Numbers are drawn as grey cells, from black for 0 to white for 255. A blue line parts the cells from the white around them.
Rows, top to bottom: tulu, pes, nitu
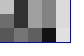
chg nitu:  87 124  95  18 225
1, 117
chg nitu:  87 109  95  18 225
1, 117
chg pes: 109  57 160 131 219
1, 49

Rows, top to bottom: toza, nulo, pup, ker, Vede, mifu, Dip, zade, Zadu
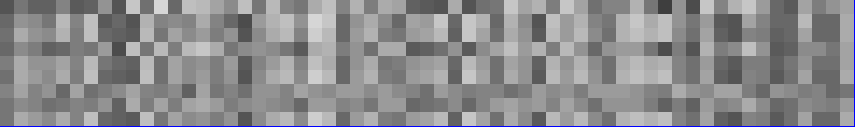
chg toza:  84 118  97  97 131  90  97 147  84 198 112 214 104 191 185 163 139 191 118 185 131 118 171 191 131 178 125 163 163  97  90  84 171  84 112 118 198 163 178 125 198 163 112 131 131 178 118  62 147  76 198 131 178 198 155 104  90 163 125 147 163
27, 171
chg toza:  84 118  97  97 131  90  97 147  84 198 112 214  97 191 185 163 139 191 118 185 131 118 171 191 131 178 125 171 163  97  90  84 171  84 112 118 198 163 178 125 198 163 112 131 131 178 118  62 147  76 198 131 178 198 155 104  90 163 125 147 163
12, 104
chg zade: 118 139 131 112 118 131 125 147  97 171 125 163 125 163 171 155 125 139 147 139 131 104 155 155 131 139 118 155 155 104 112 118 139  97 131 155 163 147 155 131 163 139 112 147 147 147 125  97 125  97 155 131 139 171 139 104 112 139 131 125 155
33, 104

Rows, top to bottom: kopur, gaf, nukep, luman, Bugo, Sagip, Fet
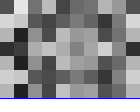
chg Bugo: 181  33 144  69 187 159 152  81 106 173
9, 181
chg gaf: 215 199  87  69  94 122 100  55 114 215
8, 122

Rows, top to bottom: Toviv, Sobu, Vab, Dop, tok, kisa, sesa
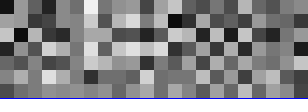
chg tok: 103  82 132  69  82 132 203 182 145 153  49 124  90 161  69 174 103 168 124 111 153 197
20, 145
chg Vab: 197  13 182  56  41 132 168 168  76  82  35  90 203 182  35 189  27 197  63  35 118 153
18, 69
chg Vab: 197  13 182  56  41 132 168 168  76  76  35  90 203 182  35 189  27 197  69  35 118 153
9, 82
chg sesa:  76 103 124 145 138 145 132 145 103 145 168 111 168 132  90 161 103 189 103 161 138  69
1, 111

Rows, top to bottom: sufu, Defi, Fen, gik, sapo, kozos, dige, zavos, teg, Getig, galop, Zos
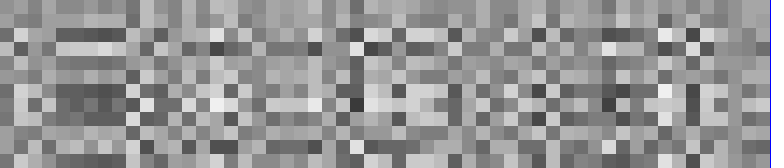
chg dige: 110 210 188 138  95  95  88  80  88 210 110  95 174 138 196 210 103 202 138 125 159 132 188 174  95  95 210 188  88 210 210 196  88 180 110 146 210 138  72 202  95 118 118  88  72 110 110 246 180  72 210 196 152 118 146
47, 240
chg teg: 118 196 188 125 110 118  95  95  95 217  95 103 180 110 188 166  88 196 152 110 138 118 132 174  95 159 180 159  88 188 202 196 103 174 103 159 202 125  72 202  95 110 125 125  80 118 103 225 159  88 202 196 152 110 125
50, 196
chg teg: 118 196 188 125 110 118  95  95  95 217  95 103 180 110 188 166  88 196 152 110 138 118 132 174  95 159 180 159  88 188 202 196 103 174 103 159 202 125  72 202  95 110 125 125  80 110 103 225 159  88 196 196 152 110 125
45, 118

